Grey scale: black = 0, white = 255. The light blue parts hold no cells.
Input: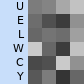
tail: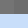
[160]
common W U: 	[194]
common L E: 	[109]

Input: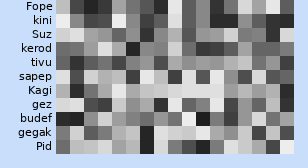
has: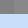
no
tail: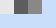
[ 51 115 216 163 231  93]
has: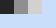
yes
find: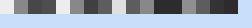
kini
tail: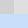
[163 150 101 143  51 136 178  86 150 157 209 123 129  51 216]
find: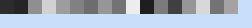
budef
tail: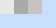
[202 216 223 223 223 157 184 157 178  44]

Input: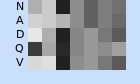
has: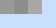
no
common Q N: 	[141]
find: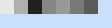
D
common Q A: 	[141]
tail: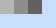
[126 105]
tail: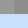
[160]
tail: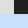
[141 153 120  90]

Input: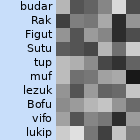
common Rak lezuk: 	[148]
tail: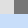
[ 64 196 127]
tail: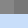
[ 44 155]
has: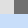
no
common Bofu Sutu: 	[182]

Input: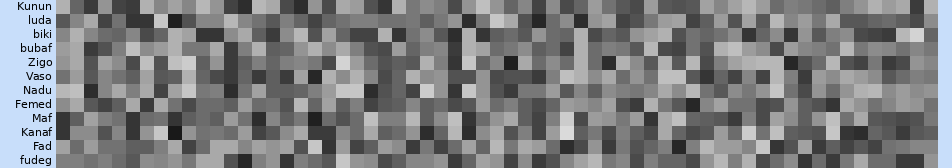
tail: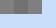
[108  88 140 134 148 120 169 169  82  39 127 148  53 127 108  88 198 148
 140  74  95 134 134 148  59 101 162 148  67 140  59  82 134 162 183 120
 134  74 127 101 101  74 148 183 127 177  74 108 140  53 108  59 120 169
 108 108  59  59 148]
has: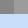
yes

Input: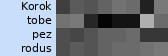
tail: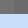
[ 33 121]
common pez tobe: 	[107]
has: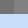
no

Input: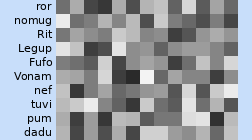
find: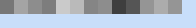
Rit
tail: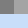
[104 119 149 156  85 214  85 202 235]
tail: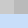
[133 141  62  85 149 172 149]
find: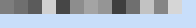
Fufo

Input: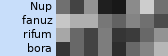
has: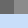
no
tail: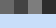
[104 132 183]
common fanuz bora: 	[132]

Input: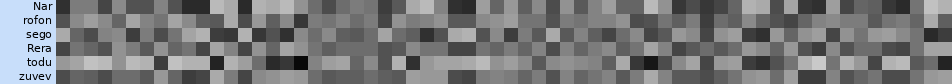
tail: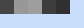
[ 82 116 178 201 116 178 152  69 178 186  89 109  35]
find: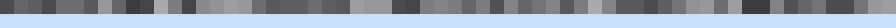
zuvev
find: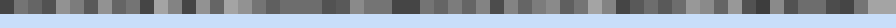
Rera
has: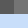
yes
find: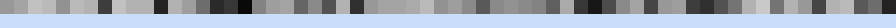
todu

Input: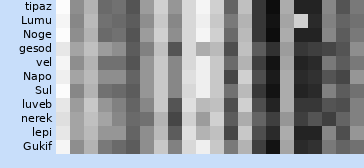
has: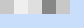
no
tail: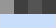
[100 129]
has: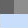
yes
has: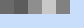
yes
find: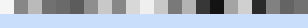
Lumu
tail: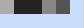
[121]
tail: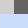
[192  55  13 172  35  35 135  84 121]

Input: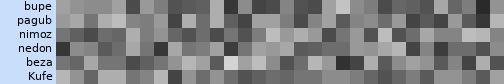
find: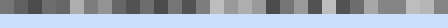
nimoz
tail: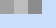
[ 82 109 182 153  49  68 174  90 140 161 147  90 132  68 174  82]
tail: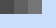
[147 182 161  90 211 161 189 140  82 109 182 153  49  68 174  90 140 161
 147  90 132  68 174  82]

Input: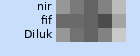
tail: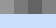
[188]
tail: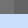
[130 201]

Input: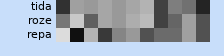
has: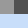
yes
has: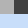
yes
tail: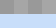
[179  65 126 113  36]
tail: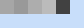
[101 160  81]
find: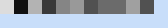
repa
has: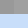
no
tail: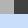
[126 113  36]

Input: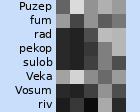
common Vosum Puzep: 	[147]
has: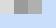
no
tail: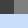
[78]

